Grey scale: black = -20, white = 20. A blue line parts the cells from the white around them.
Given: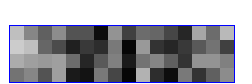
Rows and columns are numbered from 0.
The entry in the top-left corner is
10
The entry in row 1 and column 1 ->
10
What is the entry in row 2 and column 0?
7
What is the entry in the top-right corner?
9
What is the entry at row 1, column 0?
12
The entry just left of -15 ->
-8
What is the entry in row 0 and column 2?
-5
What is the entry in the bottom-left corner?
-2
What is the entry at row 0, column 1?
1

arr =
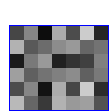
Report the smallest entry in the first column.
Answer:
-16
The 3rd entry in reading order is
-18
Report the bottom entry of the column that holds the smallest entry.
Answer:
-11
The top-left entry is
-9
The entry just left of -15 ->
4
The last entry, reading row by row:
-7
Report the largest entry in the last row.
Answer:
9
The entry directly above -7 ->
-13
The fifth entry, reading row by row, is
-8
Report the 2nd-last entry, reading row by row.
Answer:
5
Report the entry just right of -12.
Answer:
-10
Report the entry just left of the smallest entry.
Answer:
1
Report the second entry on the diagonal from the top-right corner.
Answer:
-4

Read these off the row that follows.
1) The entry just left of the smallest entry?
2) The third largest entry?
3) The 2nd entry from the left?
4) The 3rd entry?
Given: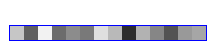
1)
9
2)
11
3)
-5
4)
18

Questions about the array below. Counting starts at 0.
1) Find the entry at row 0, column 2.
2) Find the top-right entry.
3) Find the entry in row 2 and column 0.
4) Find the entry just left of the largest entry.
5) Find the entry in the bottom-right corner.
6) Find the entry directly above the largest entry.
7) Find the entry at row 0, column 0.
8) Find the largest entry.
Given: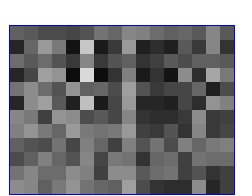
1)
-8
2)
-6
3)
-3
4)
-18
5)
-10
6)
1
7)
-5
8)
14

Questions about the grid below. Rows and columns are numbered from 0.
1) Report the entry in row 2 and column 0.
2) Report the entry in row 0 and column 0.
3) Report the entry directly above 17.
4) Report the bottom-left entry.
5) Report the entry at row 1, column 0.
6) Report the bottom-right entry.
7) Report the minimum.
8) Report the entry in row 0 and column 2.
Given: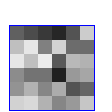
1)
16
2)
-5
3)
0
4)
13
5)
10
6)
11
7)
-15
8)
-11

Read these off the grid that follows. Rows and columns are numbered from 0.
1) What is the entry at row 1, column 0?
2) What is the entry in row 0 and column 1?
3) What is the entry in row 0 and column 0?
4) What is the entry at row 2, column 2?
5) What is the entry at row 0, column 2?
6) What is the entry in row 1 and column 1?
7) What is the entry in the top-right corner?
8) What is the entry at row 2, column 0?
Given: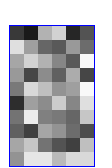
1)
15
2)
-16
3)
-11
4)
8
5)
8
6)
5
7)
-7
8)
6
